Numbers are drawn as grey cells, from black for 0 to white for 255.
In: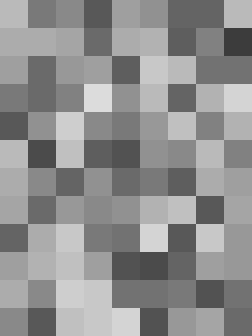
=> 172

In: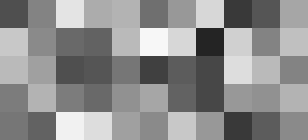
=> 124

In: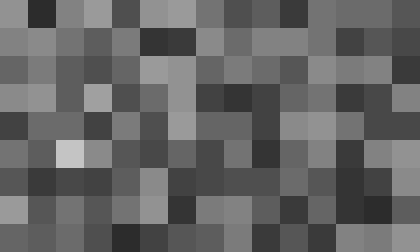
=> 154

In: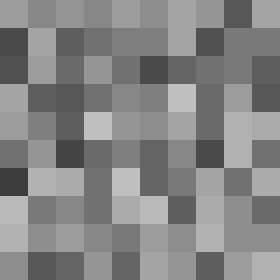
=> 177

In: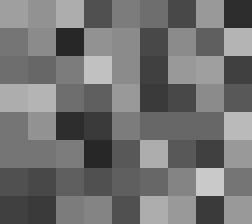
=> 80
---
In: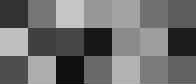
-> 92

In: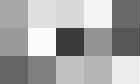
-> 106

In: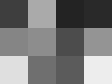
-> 41

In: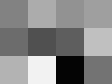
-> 159

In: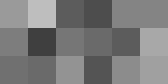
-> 132

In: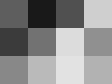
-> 207

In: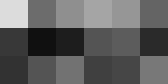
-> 100

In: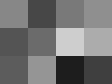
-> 143

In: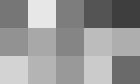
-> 62
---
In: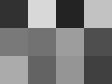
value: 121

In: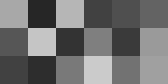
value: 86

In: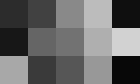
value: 23

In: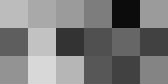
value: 94

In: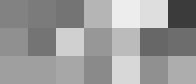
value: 144

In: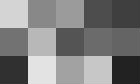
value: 114

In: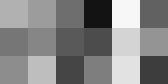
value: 118

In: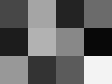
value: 28

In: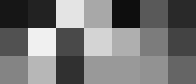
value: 81

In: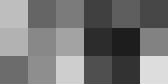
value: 178
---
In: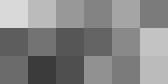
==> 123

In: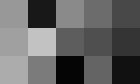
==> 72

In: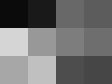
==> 92

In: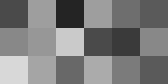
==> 90

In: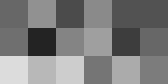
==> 82

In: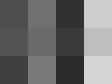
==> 205

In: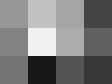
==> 68

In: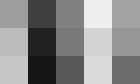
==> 163

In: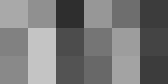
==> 60
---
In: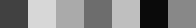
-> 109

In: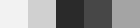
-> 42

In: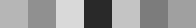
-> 41

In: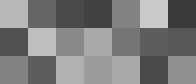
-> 169

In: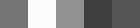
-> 145

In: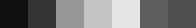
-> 195

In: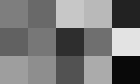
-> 46

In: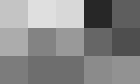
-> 153
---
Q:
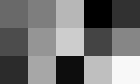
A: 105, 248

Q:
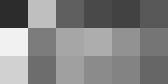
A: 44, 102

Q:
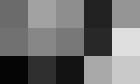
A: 107, 201

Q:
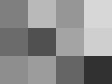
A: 127, 49

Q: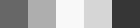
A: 103, 54

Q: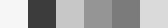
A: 246, 218

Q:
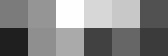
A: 123, 59
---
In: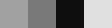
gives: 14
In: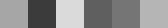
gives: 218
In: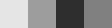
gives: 46
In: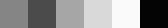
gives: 166
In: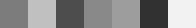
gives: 77
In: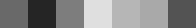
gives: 125
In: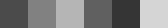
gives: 181
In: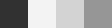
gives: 211
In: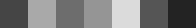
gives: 109
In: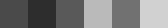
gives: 89
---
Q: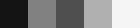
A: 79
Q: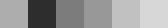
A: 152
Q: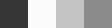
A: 251
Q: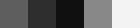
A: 16
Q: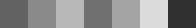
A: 164
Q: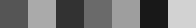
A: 158
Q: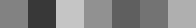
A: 95
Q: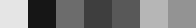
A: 88
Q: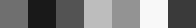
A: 147
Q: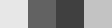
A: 98
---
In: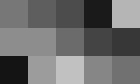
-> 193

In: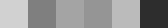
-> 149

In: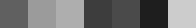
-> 74

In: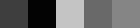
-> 196

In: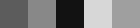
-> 18

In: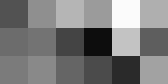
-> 75

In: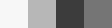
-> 183

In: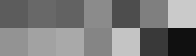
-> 196
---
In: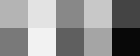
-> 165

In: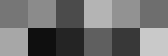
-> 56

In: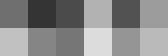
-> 149

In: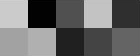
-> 68

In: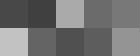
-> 93

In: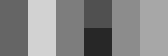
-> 140

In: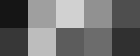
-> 108

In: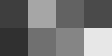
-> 133
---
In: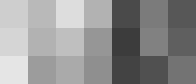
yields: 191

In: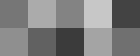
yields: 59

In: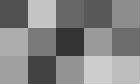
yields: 51

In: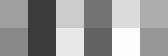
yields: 233

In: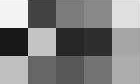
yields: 38

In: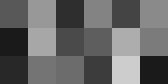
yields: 74

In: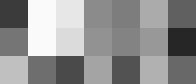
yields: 219

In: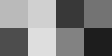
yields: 130
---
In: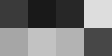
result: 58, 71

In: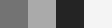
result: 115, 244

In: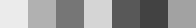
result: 235, 162

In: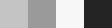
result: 196, 36

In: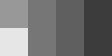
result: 152, 60

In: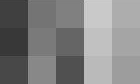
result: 64, 157

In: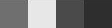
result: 111, 46

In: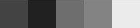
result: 67, 235
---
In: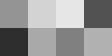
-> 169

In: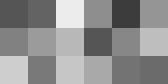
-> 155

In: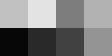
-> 41

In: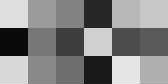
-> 118

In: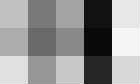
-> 105

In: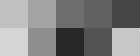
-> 142
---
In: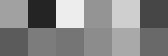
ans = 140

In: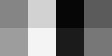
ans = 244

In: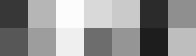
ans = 149

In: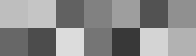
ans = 56

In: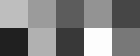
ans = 56

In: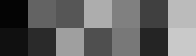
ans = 120

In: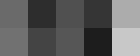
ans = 86
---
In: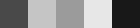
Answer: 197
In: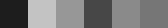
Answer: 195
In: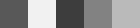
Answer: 241
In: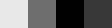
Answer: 110
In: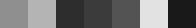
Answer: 180
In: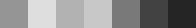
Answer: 222
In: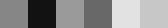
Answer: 18
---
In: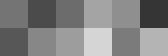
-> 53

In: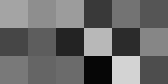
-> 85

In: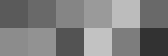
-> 105

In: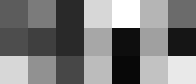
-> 107

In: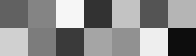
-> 181

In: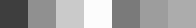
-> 172

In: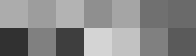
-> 106

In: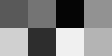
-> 146

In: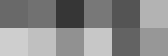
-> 179
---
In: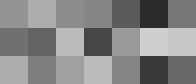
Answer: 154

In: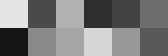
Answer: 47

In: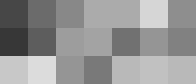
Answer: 113

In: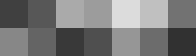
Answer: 220

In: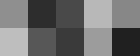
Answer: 73

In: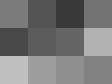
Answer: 92

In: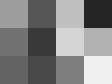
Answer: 57

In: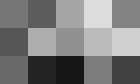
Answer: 145
